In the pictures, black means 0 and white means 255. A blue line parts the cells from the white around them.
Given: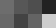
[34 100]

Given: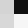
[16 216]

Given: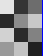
[109 140 210]

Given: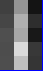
[20 175 79]

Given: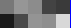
[58 142]

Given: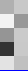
[200 243]

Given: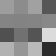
[86 132 113 178]

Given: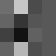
[88 85 18 99]
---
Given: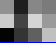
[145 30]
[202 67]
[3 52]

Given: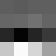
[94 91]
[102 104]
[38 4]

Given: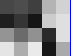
[71 77]
[31 53]
[148 107]

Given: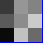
[57 150]
[90 140]
[10 193]

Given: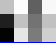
[193 253]
[31 194]
[3 230]

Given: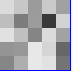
[219 199]
[190 124]
[225 192]
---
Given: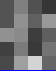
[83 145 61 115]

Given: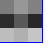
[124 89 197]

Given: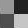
[152 197]

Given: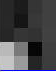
[39 21 50 62]

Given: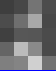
[62 111 86 74]

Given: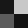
[23 19]
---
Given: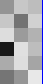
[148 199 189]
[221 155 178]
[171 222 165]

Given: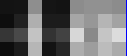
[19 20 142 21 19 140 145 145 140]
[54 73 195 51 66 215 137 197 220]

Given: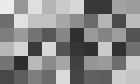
[235 151 223 181 202 215 56 55 162 156]
[125 154 115 87 135 48 154 132 157 84]
[116 46 185 139 166 65 149 154 109 204]

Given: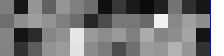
[125 22 149 97 149 127 109 16 56 26 11 32 116 47 22]
[133 20 42 135 145 230 154 140 153 127 170 133 141 164 20]

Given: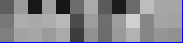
[93 154 23 160 22 108 170 90 28 106 189 167 166]
[127 163 167 155 170 61 145 109 154 178 134 149 145]

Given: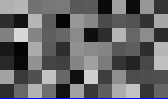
[176 182 114 119 121 88 90 9 160 11 151 52]
[129 216 133 94 103 138 14 45 181 102 140 42]
[40 8 146 68 65 133 160 124 52 35 72 192]
[45 104 179 110 17 161 56 95 173 195 52 100]

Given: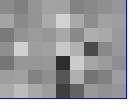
[139 128 149 163 162 130 137 143 151]
[122 147 155 150 168 137 174 169 154]
[118 150 150 152 45 203 165 155 143]
[170 188 168 157 63 99 153 145 150]

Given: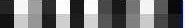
[36 246 159 43 253 24 252 72 24 116 244 89 9]

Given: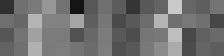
[48 112 122 150 114 20 87 111 92 53 88 100 201 102 94 116]
[86 115 161 124 123 81 104 124 88 77 118 120 190 72 97 106]
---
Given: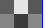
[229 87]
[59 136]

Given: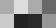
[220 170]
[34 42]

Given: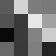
[211 124]
[57 231]

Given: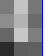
[196 119]
[179 107]

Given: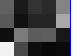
[26 51]
[17 37]

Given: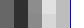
[48 141]
[48 138]

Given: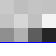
[190 196]
[214 192]

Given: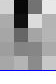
[8 114]
[17 220]

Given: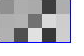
[173 170]
[178 113]
